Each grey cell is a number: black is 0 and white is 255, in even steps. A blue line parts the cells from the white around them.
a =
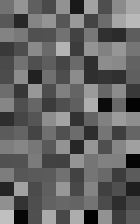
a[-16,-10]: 114
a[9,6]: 45
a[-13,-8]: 138
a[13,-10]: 37
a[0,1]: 148
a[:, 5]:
[25, 153, 66, 60, 106, 140, 100, 95, 50, 108, 38, 148, 66, 72, 100, 173]
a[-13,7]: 129
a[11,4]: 65
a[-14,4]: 114
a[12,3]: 91
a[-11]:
[76, 141, 33, 112, 77, 140, 47, 52, 48, 95]
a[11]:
[81, 82, 123, 66, 65, 148, 117, 129, 128, 5]
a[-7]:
[91, 100, 68, 112, 80, 108, 45, 117, 62, 101]
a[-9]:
[134, 79, 102, 59, 79, 95, 174, 11, 104, 3]
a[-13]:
[57, 77, 138, 106, 180, 60, 148, 129, 150, 117]
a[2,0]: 131
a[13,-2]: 79
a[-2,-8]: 78
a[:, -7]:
[74, 148, 81, 106, 94, 112, 77, 59, 142, 112, 89, 66, 91, 95, 98, 170]
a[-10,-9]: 55
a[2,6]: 120
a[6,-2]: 140
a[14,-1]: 75
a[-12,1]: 114
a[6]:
[109, 55, 152, 77, 128, 100, 155, 102, 140, 57]
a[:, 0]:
[114, 88, 131, 57, 74, 76, 109, 134, 46, 91, 126, 81, 125, 37, 144, 192]
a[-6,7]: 79

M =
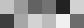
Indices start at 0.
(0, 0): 195
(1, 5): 108
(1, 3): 188
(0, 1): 154

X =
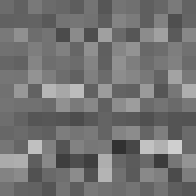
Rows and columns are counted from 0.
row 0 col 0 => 108
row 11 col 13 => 148
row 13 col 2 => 98
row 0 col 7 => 86
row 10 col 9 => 71
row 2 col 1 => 144
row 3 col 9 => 147
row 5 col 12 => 163
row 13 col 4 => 116
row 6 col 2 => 98
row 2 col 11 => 161
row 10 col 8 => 49
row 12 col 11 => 128
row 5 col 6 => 128
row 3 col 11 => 109
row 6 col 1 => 152
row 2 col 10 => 140
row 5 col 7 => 107
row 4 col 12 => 129
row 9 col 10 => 101
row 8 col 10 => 80
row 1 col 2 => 99
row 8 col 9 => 89
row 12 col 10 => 137
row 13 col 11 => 115
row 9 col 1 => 107
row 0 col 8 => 116
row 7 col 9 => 157
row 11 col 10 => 105
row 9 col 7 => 100
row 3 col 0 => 113
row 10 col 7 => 121
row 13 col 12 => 94
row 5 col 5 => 97
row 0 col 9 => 112
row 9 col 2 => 100

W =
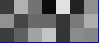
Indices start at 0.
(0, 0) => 59
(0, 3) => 12
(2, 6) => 134
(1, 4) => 54
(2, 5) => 139

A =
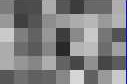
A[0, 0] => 124
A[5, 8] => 202
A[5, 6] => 97
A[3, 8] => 161
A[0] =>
[124, 74, 77, 171, 86, 61, 104, 105, 174]
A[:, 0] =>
[124, 152, 202, 172, 173, 87]
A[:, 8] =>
[174, 180, 83, 161, 92, 202]
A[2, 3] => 151
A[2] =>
[202, 127, 98, 151, 61, 137, 200, 118, 83]
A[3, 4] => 41
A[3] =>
[172, 109, 90, 133, 41, 180, 188, 109, 161]
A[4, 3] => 173

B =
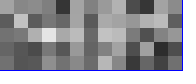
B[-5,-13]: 163
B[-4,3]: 119
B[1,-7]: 90
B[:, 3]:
[127, 119, 229, 120, 143]
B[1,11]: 187
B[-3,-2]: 131
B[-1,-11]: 88
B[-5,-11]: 140
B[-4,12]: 94
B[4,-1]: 112
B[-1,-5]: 135
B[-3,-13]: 114
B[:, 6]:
[129, 90, 105, 100, 107]
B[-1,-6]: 183
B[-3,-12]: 121
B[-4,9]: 151
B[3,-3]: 160
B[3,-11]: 75
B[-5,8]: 178
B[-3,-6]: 194
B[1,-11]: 92
